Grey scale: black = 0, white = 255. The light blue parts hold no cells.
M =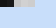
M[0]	19
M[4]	205
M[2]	199

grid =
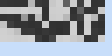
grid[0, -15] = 54
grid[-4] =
[51, 53, 50, 152, 55, 189, 50, 204, 206, 184, 53, 62, 209, 184, 55]
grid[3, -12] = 52
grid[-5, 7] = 206
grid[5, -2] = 55
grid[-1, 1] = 208
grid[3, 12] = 207
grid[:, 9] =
[96, 208, 184, 51, 52, 211]
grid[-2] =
[208, 204, 190, 56, 57, 49, 55, 51, 48, 52, 209, 53, 208, 57, 53]
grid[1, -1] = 201
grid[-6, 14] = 51
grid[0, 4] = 183
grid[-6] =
[54, 52, 51, 51, 183, 57, 53, 200, 208, 96, 207, 64, 208, 50, 51]
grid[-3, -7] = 49
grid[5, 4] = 210
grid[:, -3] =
[208, 51, 209, 207, 208, 50]
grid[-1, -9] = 48
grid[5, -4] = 197
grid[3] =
[194, 63, 52, 52, 49, 51, 202, 50, 49, 51, 208, 51, 207, 52, 49]
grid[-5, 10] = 49

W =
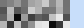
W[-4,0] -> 118
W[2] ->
[99, 179, 12, 156, 64, 97, 84, 193, 232, 80]
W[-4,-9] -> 131
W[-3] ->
[84, 187, 88, 110, 205, 178, 118, 122, 176, 115]
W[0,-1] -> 114
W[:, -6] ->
[163, 205, 64, 146]
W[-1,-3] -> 13
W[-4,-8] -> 152
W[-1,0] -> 181

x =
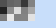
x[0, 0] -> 80
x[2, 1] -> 231
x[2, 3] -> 132
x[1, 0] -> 34

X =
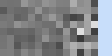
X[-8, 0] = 116
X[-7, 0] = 90
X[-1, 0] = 126
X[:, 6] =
[147, 117, 131, 112, 128, 145, 95, 102]
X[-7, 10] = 144
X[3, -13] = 118
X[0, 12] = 148
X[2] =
[115, 119, 98, 105, 134, 105, 131, 153, 127, 91, 69, 80, 167, 68]
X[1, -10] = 117
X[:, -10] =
[133, 117, 134, 126, 101, 92, 102, 120]
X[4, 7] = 109
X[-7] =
[90, 112, 106, 104, 117, 146, 117, 127, 118, 118, 144, 150, 149, 126]
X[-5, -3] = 134
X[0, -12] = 115
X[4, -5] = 150
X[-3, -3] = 57
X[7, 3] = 135
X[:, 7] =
[140, 127, 153, 112, 109, 117, 101, 104]
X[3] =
[123, 118, 146, 134, 126, 120, 112, 112, 149, 104, 162, 134, 164, 220]
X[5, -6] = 113
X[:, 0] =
[116, 90, 115, 123, 110, 116, 117, 126]
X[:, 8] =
[128, 118, 127, 149, 95, 113, 77, 97]
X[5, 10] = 98
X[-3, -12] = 97
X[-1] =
[126, 127, 110, 135, 120, 134, 102, 104, 97, 126, 165, 65, 149, 96]

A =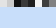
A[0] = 227
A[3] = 57
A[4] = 31

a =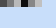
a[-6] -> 75
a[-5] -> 123
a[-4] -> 185
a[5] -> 192

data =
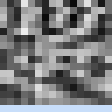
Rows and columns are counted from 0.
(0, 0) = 135
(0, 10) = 11
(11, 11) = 104
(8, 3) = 199
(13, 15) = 141
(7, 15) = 136
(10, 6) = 172
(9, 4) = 120
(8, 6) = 136
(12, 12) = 105
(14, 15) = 87
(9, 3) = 150
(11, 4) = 84
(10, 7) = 98
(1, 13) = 181
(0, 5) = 74
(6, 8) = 102
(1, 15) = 111
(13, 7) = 195
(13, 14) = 84
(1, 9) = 188
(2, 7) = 123
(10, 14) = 61
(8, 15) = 196
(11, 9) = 56
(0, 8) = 190
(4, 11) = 210
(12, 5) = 223
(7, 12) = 191
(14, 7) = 153
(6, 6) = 146
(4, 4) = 165
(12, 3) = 157
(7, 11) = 195
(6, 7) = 144
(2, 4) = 181
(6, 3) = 109

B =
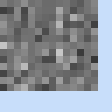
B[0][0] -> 126
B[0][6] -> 107
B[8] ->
[80, 113, 144, 126, 115, 104, 72, 74, 165, 133, 160, 101, 118, 55]
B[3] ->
[147, 115, 107, 87, 129, 95, 99, 119, 181, 82, 91, 85, 119, 64]
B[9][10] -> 75
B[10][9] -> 103
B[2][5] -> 109
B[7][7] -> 94
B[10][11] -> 103
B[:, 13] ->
[132, 127, 103, 64, 146, 116, 129, 123, 55, 148, 102, 111, 132]
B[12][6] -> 69
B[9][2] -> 147
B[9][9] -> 153
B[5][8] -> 109
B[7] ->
[107, 112, 126, 135, 113, 125, 148, 94, 198, 115, 131, 59, 115, 123]
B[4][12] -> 101
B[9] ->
[149, 117, 147, 186, 104, 118, 114, 118, 125, 153, 75, 87, 108, 148]
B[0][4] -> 112
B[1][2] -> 135
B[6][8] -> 138
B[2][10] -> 172
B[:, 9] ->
[116, 118, 98, 82, 113, 88, 125, 115, 133, 153, 103, 101, 128]
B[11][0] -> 137
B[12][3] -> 175
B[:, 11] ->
[91, 103, 138, 85, 119, 114, 125, 59, 101, 87, 103, 149, 122]
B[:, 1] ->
[111, 77, 110, 115, 121, 111, 145, 112, 113, 117, 103, 143, 116]
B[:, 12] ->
[116, 115, 101, 119, 101, 86, 117, 115, 118, 108, 119, 109, 99]
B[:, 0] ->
[126, 63, 126, 147, 134, 100, 196, 107, 80, 149, 69, 137, 64]
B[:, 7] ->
[107, 108, 100, 119, 115, 111, 117, 94, 74, 118, 119, 93, 93]
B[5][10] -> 153
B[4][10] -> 141
